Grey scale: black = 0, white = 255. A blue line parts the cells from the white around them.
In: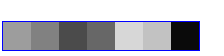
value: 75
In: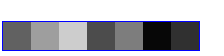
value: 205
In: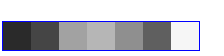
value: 162
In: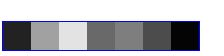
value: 227
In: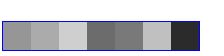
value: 207
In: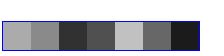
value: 49
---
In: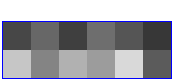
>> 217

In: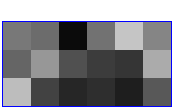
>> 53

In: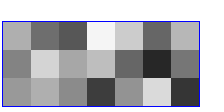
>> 39

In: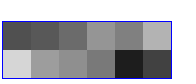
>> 29

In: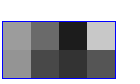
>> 51

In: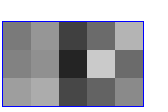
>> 202
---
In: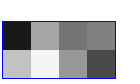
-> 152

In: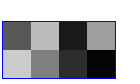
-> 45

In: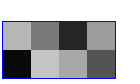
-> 168

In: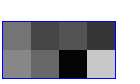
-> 4

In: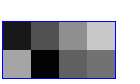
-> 96

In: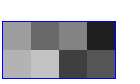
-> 63

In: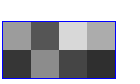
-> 69

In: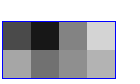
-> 143
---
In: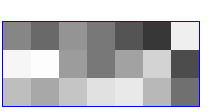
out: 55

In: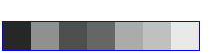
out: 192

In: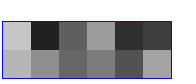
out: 47

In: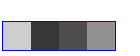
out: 77

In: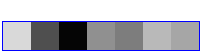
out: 185

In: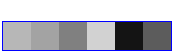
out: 20

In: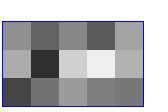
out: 92

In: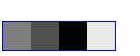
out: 3

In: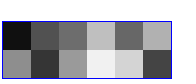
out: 103

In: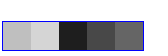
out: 72
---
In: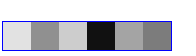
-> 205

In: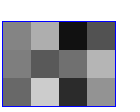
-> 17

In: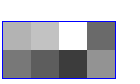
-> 255

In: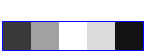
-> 255

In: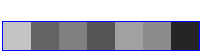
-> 128

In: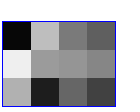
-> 122

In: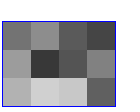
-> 90

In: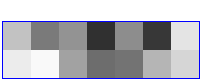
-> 147
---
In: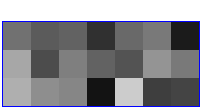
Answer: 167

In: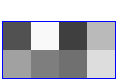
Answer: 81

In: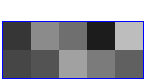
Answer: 54

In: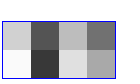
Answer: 209

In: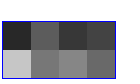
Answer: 40

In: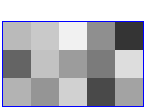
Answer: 100

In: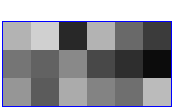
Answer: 117

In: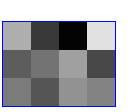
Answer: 93
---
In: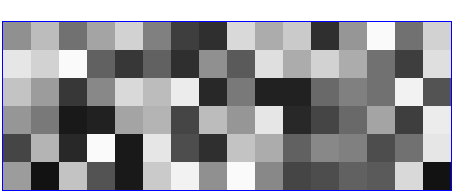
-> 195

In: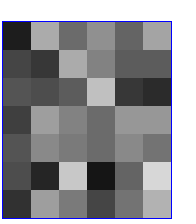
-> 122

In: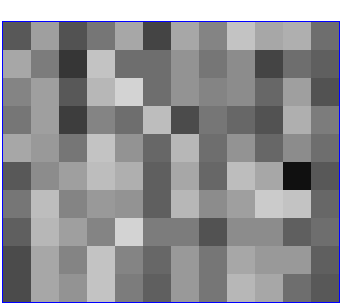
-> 147

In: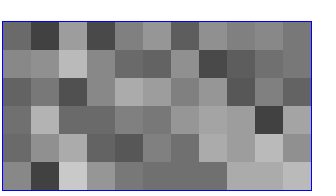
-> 201

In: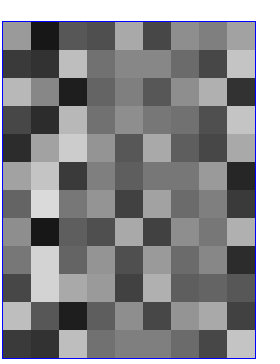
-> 190

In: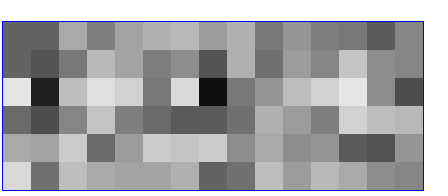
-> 190
